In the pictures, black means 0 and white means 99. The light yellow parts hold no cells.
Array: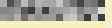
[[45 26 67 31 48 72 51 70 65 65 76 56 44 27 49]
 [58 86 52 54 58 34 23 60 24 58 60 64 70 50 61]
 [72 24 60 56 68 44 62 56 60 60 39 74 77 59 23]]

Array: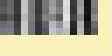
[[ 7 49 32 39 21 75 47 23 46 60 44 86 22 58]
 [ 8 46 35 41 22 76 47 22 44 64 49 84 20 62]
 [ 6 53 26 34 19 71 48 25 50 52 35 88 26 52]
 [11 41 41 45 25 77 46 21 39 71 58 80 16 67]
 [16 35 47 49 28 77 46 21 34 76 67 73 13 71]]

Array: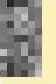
[[48 60 43 16 29 27]
 [44 45 46 44 65 63]
 [42 47 56 54 57 75]
 [60 48 46 26 63 47]
 [54 38 46 49 56 62]
 [43 56 48 43 30 27]
 [41 51 42 42 45 62]
 [34 44 74 51 43 64]
 [61 57 37 34 43 34]
 [42 64 62 23 39 41]
 [50 73 44 23 39 27]]

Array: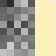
[[75 35 28 17 63]
 [51 56 39 48 43]
 [68 43 42 39 54]
 [29 52 60 25 69]
 [71 37 32 51 31]
 [47 49 40 41 56]
 [71 46 43 79 46]
 [56 64 75 71 59]]

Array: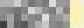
[[59 58 69 69 80 61 46 53 47 85]
 [72 52 55 51 45 51 83 71 56 48]
 [59 68 53 64 42 61 54 51 86 55]
 [50 58 24 63 38 34 53 67 77 54]]

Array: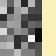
[[71 27 70 39 68 15]
 [29 27 81 21 61 70]
 [20 21 17 52 59 29]
 [40 36 47 62 61 21]
 [28  5 84 38 57 51]
 [93  4 50 57 18 25]
 [28 32 69 75 18 59]
 [49 33 54 54 73 50]]

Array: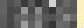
[[40 35 38 31 36 23 34 20 31 82 32]
 [35 34 38 28 29 59 29 54 29 21 41]
 [53 41 36 28 39 41 35 45 34 32 37]
 [40 30 35 27 36 61 38 52 30 20 42]]
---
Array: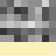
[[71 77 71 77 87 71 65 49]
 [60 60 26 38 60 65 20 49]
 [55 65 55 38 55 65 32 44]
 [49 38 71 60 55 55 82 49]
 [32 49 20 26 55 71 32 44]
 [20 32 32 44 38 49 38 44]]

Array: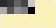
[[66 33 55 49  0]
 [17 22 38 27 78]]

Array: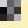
[[81 38 53]
 [14 32 70]
 [ 4 48 20]]

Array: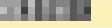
[[74 56 68 24 68 34 56 45 68 56 34 45 24]
 [62 62 62 39 74 34 62 45 51 51 34 45 39]
 [56 56 62 45 62 34 51 39 56 51 34 39 39]]

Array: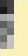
[[64 69]
 [59 75]
 [54 43]
 [43 75]
 [37 49]
 [20 26]
 [ 9 26]]

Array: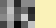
[[53 69 36 80 20]
 [47 75 31 41 15]
 [41 64 15 53 53]
 [26 59  3 36 75]]
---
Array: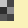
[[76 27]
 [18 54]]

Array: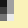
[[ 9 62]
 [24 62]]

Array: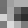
[[44 62]
 [43 65]]

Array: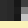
[[17 16]
 [17 16]]

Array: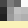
[[27 48]
 [16 58]]

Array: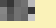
[[29 21]
 [52 31]]

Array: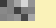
[[23 50]
 [53 51]]
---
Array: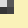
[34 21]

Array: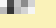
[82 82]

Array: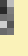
[73 16]

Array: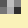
[52 68]

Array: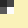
[27 35]

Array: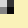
[20 51]

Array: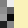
[92 55]

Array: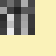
[27 34 27 74 24]

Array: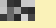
[79 21 15]
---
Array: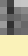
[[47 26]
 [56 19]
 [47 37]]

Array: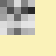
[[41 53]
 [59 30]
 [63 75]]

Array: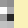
[[59 55]
 [98 67]
 [59 15]]

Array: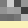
[[48 80]
 [57 62]
 [43 42]]

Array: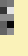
[[43 47]
 [20 88]
 [54 54]]

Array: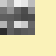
[[78 66]
 [45 57]
 [37 36]]

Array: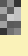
[[34 56]
 [64 36]
 [39 79]]

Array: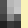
[[32 71]
 [31 67]
 [25 53]]
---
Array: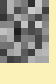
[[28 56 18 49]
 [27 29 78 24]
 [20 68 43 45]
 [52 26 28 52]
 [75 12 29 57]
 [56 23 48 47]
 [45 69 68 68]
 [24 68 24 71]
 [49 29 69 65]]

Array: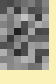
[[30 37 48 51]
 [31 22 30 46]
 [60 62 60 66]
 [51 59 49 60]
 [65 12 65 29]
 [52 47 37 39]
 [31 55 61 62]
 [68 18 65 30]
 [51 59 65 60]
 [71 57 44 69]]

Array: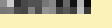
[[54 17 32 46 10  7  3]
 [46 29 50 57 28 25 21]]

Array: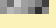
[[60 79 59 25]
 [57 66 45 53]]

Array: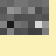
[[41 45 41 44]
 [33 53 54 38]
 [37 30 32 32]
 [51 45 30 59]
 [28 30 24 48]]

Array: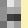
[[53 72]
 [56 64]
 [56 21]
 [44 60]]
